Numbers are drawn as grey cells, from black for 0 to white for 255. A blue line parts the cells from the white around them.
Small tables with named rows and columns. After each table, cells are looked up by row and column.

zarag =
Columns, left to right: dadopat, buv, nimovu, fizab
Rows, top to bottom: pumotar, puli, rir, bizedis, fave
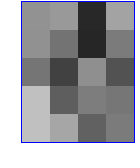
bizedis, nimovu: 125
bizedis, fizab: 118
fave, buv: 166
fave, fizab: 123
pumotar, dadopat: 146
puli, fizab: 123
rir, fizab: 82
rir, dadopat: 117
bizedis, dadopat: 192

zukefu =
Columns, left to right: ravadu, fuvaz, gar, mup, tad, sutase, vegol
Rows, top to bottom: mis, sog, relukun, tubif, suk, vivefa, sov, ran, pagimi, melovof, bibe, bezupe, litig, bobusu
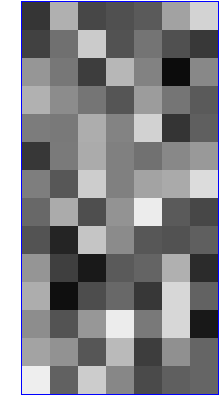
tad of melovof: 100
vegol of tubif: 90
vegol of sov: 220
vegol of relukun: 136
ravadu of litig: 163
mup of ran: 147
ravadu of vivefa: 55
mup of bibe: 104
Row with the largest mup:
bezupe

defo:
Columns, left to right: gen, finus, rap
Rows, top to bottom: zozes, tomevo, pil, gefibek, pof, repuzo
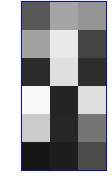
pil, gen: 43
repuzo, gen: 22
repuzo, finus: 29
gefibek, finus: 36
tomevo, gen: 163
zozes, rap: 148
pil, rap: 46
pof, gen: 203
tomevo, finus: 232
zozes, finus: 164
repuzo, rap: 76
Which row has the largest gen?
gefibek

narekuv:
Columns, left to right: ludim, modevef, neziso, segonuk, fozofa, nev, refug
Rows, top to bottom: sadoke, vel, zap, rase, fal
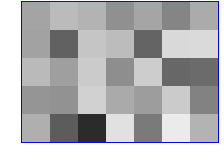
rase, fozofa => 157
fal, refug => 179
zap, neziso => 203
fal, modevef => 92
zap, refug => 107
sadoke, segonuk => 144
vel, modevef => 97
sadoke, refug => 171
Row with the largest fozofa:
zap

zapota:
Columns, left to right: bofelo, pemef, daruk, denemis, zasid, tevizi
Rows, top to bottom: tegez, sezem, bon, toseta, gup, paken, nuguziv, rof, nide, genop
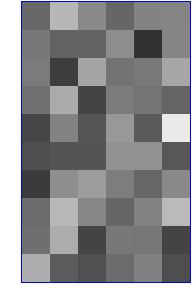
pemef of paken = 84
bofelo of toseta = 112
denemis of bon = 115
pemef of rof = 184
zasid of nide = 119
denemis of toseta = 124
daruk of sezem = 99
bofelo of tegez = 104
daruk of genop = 80

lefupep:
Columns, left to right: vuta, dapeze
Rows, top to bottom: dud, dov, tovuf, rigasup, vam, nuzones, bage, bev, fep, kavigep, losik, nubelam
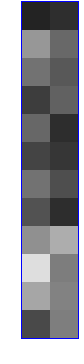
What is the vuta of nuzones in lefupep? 68
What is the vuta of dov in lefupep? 151
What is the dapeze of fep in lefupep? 173
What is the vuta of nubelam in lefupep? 73
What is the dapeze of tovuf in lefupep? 88
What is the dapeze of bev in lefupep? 45

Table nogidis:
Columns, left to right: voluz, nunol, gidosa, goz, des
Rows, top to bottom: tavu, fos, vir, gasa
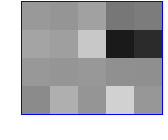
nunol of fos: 159
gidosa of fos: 200
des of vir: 143
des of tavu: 124
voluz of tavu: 153
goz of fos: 26
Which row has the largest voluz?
fos

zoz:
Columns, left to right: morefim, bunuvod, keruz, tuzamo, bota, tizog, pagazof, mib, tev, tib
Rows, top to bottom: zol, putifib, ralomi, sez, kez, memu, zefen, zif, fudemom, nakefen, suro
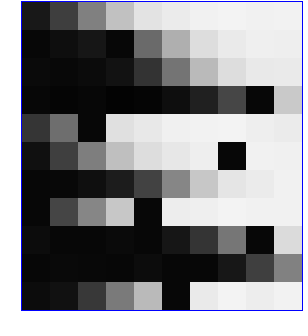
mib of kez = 243
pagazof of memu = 238
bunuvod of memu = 63
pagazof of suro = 234
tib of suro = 242
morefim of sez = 7
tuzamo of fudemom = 10
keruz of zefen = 15
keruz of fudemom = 7
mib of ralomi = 221

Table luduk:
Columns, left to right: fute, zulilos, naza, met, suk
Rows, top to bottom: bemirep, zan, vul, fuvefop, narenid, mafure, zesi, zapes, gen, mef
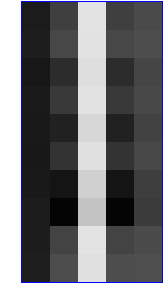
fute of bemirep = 27
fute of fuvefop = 26
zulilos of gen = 67
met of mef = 77
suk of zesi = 62
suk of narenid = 66
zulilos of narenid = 33
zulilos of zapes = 4
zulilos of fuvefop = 57
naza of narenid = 215
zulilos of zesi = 20

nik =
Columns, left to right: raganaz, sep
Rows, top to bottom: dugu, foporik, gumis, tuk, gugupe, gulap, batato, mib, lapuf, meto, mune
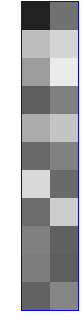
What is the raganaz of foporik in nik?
190
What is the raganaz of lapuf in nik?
128
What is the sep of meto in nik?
94
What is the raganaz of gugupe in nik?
171
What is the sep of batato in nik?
106
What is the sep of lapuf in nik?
97
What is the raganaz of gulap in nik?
105
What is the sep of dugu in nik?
113
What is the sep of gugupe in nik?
197
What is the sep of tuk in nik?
128
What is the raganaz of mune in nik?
98
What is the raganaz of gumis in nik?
156
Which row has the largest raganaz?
batato

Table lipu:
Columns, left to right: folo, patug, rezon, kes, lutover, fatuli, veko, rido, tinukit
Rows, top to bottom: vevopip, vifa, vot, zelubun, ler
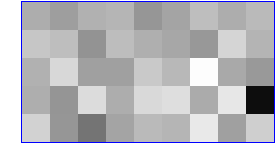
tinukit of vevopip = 186
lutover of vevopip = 150
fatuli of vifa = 167
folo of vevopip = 173
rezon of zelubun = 220
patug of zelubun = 149
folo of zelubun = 174
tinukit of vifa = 180
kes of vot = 160
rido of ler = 160
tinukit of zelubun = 13

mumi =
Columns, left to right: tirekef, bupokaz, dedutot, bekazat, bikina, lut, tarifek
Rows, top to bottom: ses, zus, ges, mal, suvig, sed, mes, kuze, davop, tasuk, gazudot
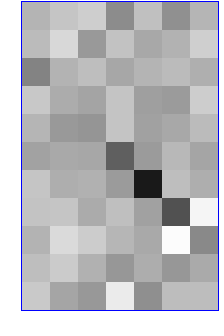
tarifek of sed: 165
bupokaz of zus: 216
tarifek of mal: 205
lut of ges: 187
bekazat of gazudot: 235
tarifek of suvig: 187
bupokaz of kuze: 197
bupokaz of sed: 169
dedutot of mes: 177
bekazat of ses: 140
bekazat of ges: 167
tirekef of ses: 180
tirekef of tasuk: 190
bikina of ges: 180
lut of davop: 252
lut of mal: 155
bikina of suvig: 161
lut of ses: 144

